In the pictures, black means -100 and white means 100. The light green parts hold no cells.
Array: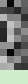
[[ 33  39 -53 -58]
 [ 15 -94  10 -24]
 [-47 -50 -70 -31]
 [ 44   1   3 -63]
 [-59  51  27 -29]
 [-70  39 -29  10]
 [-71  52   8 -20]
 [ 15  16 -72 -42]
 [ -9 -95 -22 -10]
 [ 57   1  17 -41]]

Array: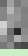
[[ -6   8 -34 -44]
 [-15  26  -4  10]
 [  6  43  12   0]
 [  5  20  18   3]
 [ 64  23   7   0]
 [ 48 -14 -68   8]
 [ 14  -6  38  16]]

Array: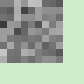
[[ 34 -11 -13   0 -13   0  13  11  -5]
 [  2   1  40  18  51  48 -16 -19 -30]
 [-19 -28  36 -47 -19  24  14  11  10]
 [-11 -16  38  11  12  23   0   6 -13]
 [-54  20  16 -24  -3 -34  41  -3  26]
 [ 22  24 -40 -19  19  11  -3  29  31]
 [ 23  -6  -9 -12  -5  -9  26   1  -4]
 [-11  32  -7  14 -15  15 -22 -10  24]
 [ 54  -8 -11  37  29  -2 -11 -15 -31]]

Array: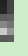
[[-30 -27]
 [-74 -47]
 [-71 -45]
 [-27 -25]
 [  5  -8]
 [ 58  18]]

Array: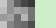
[[ 53   4 -12 -18 -39]
 [ 56  15 -24 -45 -56]
 [ 47  14  30  22  -9]
 [ 20  27 -14  43 -10]]

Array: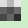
[[-44 -21 -65]
 [ 73  43  81]
 [-23 -37 -15]]

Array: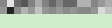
[[ 18 -72  10  40  20  52  17   8  19   8  16   7   6  17  70  51]
 [  4  77 -17 -32   1  34   3 -19   6 -19 -19  39  39   4  19  36]]
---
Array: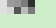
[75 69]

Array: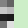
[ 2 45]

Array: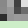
[ 7 19 21]

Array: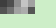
[-51 -12]

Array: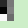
[-69   0]

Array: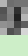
[ 42   3 -74 -27]
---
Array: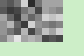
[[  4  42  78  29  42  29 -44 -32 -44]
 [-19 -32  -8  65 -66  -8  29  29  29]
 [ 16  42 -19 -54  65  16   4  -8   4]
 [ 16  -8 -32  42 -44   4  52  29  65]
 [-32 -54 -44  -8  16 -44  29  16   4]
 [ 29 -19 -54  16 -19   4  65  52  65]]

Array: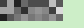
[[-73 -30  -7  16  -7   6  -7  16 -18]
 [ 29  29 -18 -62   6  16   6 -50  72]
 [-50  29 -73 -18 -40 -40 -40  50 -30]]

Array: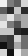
[[ 66 -87  89  32]
 [-46 -56  66 -14]
 [-26 -67  55 -67]
 [-87 -56  32 -14]
 [ 44  79  19  32]
 [ 89  -3 -26  66]
 [ 79  -3 -36  32]
 [ 55  55 -67 -77]]

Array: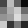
[[ 15  25  72  25]
 [ -5  35  59 -16]
 [ 59 -59  -5 -70]
 [-46  47 -26 -92]]

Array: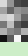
[[-87 -29  93 -64]
 [ 60  70  27 -19]
 [ 27 -19  16   6]
 [ 38   6  -6  38]
 [ -6  49 -29 -51]
 [ 70  16 -41 -51]]

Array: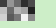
[[ 51 -17  41  29 -74]
 [ 64 -29  -6  89   7]
 [-52  17 -17 -64 -41]]

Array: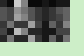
[[-70 -92  60   3 -92 -92 -82 -92 -82 -82]
 [-47 -82  47   3 -70 -70 -82 -82 -47 -47]
 [-34 -47  26   3 -34 -57 -70 -57 -47 -23]
 [-34 -47  14 -10 -34 -57 -70 -57 -34 -23]
 [-57 -10 -57 -57  26 -47 -82 -23 -57   3]
 [-70 -10 -70 -70  26 -57 -82 -23 -70 -10]]
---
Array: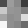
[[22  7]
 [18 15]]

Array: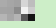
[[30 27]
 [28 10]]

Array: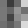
[[-54 -18]
 [-21  17]]

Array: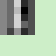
[[-16  65]
 [-16  45]]

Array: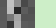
[[ 51  10]
 [ 48 -70]]

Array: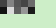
[[  3 -33]
 [ 71 -28]]

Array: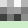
[[42 95]
 [23 26]]
